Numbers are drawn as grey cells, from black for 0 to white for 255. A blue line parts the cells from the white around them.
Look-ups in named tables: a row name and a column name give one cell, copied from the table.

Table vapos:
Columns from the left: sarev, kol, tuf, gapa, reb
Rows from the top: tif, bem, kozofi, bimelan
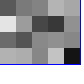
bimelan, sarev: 178
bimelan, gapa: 195
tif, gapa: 180
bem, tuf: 71
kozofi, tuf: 137
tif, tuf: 131

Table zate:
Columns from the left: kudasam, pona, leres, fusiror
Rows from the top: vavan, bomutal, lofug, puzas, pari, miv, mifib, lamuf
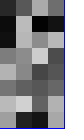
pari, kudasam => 179
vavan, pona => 88
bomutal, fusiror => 18
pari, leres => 70
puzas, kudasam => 125
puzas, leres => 205
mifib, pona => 209
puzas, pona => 140
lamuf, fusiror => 168
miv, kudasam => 117
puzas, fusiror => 76
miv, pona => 96
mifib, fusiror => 178
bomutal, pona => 187
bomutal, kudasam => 12
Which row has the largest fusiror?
lofug

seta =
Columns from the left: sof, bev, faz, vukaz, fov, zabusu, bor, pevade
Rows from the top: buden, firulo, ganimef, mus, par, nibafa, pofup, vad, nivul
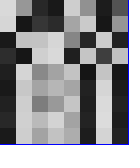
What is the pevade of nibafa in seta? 28
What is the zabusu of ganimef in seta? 38
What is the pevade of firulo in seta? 150
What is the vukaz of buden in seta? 25
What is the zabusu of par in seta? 21
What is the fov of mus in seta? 31
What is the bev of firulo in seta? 22
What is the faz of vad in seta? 186
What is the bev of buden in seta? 151
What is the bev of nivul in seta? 206
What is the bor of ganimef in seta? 204
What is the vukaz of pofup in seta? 153
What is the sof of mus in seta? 45
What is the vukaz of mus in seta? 217
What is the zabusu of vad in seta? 35
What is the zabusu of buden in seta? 145
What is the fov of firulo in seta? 165
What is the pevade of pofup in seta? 34

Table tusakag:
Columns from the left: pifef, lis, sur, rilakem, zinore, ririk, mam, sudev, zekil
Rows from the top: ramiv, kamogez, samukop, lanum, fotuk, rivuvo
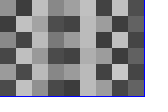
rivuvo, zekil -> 99
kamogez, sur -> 163
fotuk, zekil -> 69
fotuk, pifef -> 155
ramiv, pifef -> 146
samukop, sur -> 187
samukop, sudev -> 192
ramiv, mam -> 66
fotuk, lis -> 74
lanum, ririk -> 174
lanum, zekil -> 97
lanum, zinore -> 66
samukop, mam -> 61
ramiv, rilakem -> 136
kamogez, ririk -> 187
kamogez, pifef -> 61
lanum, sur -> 153
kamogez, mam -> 157
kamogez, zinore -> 67
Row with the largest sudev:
fotuk

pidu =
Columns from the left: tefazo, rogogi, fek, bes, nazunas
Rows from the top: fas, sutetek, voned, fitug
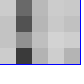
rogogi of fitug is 58
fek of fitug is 179
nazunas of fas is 201
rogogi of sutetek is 82
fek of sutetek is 182
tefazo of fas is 204
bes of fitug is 206
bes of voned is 211
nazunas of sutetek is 193
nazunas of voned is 206
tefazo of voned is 195
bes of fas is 204
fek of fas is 185
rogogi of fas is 105
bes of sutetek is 201
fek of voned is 191
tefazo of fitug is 204
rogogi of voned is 145

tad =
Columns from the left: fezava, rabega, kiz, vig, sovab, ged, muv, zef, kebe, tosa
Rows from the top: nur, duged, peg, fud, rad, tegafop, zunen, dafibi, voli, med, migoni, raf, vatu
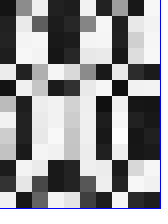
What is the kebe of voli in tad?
22
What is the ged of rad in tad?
139
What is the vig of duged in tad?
28
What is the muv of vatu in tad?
29
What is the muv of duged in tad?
246
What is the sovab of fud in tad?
39
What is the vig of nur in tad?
33
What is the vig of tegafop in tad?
27
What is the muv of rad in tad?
25
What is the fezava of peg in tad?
35
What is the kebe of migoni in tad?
216
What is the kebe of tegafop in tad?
242
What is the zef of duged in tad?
32
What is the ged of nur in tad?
242
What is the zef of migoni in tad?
27
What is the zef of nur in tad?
158

